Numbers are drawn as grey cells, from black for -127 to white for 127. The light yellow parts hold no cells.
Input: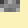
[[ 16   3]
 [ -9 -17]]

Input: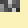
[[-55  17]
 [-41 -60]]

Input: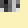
[[-74 -27]
 [-64 -17]]

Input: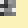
[[-78  -2]
 [ 10  13]]

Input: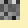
[[  4 -40]
 [  6 -34]]

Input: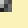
[[-72 -16]
 [-50 -22]]
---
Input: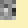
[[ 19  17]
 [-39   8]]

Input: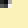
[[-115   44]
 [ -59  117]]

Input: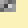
[[ 15 -30]
 [-64  82]]

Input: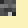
[[-40 -36]
 [ -8 -31]]

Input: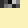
[[ -50 -114]
 [  -7   16]]

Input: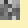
[[-71  73]
 [-15 -42]]

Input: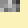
[[13 74]
 [29 61]]
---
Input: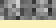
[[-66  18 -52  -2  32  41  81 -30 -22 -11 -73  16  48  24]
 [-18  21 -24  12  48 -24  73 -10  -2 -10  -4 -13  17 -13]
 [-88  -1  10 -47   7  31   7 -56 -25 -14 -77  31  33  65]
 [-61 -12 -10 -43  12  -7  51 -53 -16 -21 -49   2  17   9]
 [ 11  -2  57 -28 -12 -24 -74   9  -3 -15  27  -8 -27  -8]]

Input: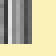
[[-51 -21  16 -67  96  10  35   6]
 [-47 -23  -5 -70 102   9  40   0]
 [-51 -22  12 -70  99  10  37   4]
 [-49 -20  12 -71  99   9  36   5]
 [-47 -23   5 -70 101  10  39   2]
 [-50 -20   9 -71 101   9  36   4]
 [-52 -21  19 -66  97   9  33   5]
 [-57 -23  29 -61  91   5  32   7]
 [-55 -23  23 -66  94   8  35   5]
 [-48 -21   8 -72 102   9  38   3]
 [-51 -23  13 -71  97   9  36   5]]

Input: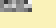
[[-58 118   5 -74  -5  47  -7  13]
 [ 77  67   2  68  43  82  13  16]
 [ -6 -51  20   1   2 -18  17  11]]

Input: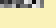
[[  73  -14  -76  -40  -87   -3  -31  -50  102   68 -119]
 [  79   -2   42   -2    8   64  -79  -14   -9  -60  111]]

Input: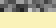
[[-31   9  33 -18 -51 -48  29  35 -19  31 -34 -22  -5 -61]
 [  4 -23 -45 -37   9 -16 -76 -64 -56 -14 -13 -60 -22   5]
 [ 38  31 -90   7  19 -42 -63 -95 -48  75   8  33 -67   3]]

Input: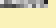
[[ 25 -93  99  -6  18  87  64  41  66  23  25  54]
 [ 20  56 -28 -50 -42 -59 -17   3  42  88 -23  86]]
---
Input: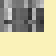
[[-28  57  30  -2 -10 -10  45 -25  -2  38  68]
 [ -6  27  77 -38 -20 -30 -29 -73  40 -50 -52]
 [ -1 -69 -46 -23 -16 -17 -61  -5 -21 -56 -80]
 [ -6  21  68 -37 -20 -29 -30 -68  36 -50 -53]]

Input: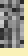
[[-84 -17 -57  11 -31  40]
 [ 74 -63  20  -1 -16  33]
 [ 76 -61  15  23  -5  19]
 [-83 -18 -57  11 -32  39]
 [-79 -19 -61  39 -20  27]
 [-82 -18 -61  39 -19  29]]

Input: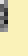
[[ -39    1]
 [  45  -84]
 [  14 -105]
 [  10   26]]

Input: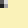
[[-96  34]]

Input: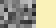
[[ 31  -9  34 -16   0  26 -13  64 -84]
 [ 24  51 -53 -51   3 -27  -7  -7 -89]
 [ 26 -22 -41 -19  -9 -65 -71 -80 -33]]

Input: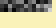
[[ -70  -99   18  -73  -87  -77   11  -47 -101   40  -13   42   23]]
